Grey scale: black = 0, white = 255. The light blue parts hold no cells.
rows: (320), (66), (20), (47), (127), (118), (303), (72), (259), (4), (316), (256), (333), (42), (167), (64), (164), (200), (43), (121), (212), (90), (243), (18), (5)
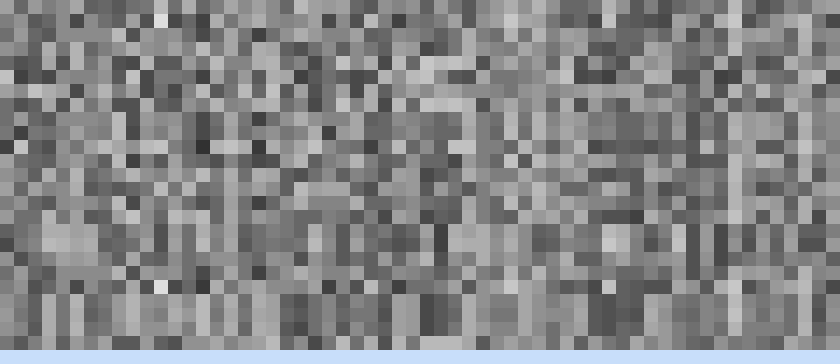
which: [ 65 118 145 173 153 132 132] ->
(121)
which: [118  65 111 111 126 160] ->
(212)
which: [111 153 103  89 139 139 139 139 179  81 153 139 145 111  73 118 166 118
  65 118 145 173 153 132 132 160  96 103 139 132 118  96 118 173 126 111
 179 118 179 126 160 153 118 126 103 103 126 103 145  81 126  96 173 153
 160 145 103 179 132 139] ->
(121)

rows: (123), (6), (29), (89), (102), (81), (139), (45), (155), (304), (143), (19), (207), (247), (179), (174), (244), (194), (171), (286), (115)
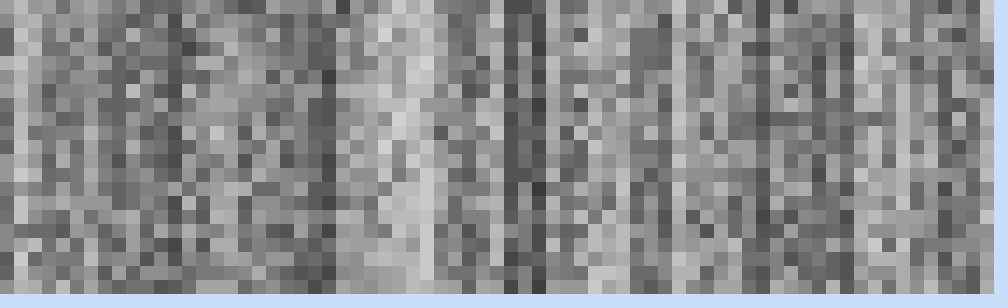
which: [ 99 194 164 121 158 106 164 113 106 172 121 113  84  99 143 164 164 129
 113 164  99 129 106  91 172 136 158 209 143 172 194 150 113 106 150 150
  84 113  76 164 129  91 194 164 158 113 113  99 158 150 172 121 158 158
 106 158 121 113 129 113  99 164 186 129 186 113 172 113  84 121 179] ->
(29)
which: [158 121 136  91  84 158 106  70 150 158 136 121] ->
(244)
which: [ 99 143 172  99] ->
(286)

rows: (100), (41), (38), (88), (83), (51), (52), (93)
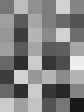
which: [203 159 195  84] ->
(93)
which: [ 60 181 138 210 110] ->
(38)
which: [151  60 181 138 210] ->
(38)
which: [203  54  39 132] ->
(52)
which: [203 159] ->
(93)
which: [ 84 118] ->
(93)

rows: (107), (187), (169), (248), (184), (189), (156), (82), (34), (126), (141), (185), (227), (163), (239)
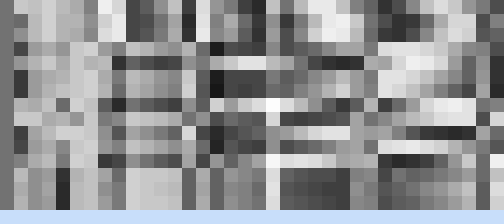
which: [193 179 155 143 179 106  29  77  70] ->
(248)
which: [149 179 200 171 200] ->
(184)
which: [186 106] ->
(169)
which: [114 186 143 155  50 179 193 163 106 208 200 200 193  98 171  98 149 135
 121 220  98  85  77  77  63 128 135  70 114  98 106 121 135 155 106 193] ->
(227)
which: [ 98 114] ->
(163)
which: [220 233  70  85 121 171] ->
(169)
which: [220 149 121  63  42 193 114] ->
(107)

